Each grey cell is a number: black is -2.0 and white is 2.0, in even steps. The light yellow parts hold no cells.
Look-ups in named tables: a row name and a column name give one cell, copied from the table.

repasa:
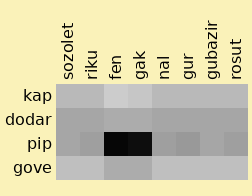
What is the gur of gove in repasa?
1.0
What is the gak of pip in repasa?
-1.8
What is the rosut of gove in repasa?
1.0
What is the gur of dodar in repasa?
0.6
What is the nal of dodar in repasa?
0.6
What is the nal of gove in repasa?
1.0
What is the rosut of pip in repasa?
0.5
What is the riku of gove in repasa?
1.0
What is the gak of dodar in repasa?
0.7
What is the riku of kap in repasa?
0.9
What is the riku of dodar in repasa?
0.6
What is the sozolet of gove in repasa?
1.0
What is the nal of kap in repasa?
0.9
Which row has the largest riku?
gove

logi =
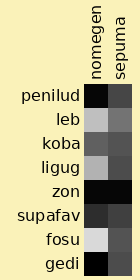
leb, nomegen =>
1.0
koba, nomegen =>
-0.5
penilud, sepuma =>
-0.9
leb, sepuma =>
-0.2
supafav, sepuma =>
-1.0
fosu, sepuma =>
-0.7
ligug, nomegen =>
0.8
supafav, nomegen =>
-1.3
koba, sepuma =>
-0.7
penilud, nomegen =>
-1.9
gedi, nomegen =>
-2.0
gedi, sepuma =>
-0.8
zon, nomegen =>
-1.9
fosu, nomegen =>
1.4
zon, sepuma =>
-1.9
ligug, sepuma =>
-0.8
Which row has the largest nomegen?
fosu

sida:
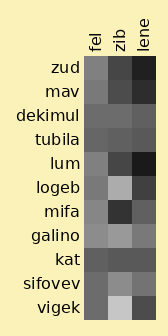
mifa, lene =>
-0.5
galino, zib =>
0.4
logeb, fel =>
-0.1
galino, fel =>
0.2
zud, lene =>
-1.5
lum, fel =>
0.0
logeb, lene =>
-1.0
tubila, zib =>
-0.5
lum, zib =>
-0.9
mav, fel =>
-0.1
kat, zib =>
-0.6
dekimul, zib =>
-0.3
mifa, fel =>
0.1
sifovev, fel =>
-0.3
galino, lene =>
-0.1
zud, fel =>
0.0
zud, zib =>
-0.9
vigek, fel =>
-0.3
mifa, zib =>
-1.2

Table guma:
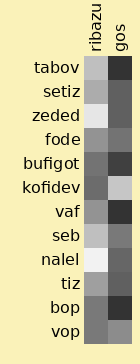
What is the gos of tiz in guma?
-0.5
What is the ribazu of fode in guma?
0.3
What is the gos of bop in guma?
-1.2
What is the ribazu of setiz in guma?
0.7
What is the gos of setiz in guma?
-0.5
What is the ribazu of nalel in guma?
1.8
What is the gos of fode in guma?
-0.2
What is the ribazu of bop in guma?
-0.1
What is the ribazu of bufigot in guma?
-0.2
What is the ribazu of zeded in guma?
1.6
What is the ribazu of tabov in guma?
1.0
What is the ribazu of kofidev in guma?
-0.3
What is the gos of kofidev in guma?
1.1
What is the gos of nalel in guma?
-0.4
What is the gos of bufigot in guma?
-1.0
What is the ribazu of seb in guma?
1.0
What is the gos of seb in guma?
-0.1

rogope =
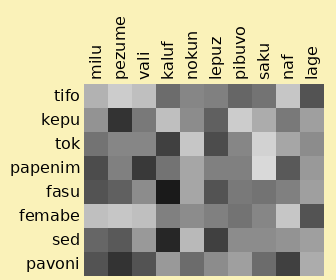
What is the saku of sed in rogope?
0.2
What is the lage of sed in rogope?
0.5
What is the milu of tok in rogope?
-0.2
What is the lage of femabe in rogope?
-0.7
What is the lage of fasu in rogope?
0.5
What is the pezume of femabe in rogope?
1.1
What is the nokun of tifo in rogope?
0.1
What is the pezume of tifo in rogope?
1.2
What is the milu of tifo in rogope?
0.8
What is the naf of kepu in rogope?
-0.1
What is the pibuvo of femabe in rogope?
-0.2
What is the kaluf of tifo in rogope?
-0.3
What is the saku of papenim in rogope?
1.4
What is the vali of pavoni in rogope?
-0.7
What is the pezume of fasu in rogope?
-0.5

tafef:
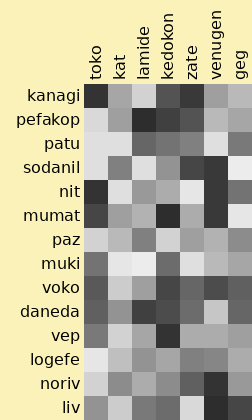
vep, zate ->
0.7
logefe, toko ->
1.6
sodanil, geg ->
1.7
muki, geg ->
0.6
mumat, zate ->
0.7
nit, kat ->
1.5
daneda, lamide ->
-1.0
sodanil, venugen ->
-1.1
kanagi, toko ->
-1.2
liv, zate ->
1.4
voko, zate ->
-0.4
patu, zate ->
0.0
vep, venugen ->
0.7
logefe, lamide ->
0.3
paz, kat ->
0.9
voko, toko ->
-0.6

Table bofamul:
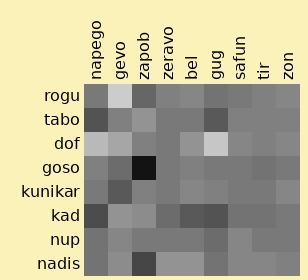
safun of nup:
0.1
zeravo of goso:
-0.1
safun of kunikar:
-0.1
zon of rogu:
0.1
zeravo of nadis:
0.3
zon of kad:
-0.1
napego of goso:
0.0
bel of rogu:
0.1
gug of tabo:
-0.6
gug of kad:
-0.7
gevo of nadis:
0.2
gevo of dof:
0.6
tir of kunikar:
-0.1
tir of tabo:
0.0
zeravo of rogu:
0.0
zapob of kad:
0.2
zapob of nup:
-0.1

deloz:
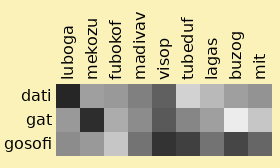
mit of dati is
0.3
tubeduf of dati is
1.3
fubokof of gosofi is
1.1
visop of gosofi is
-1.2
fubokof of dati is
0.4
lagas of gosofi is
-0.2
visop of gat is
-0.6
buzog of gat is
1.7
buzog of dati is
0.5
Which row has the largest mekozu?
dati

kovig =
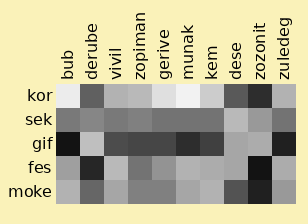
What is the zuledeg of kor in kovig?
0.8
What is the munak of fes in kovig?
0.8
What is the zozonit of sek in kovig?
0.4
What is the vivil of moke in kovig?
0.6
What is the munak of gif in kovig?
-1.3
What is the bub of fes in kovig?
0.5
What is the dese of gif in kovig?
0.6
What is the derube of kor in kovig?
-0.5
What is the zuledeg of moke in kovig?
0.4
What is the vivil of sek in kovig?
-0.1
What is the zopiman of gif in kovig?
-0.9
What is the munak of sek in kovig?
-0.2

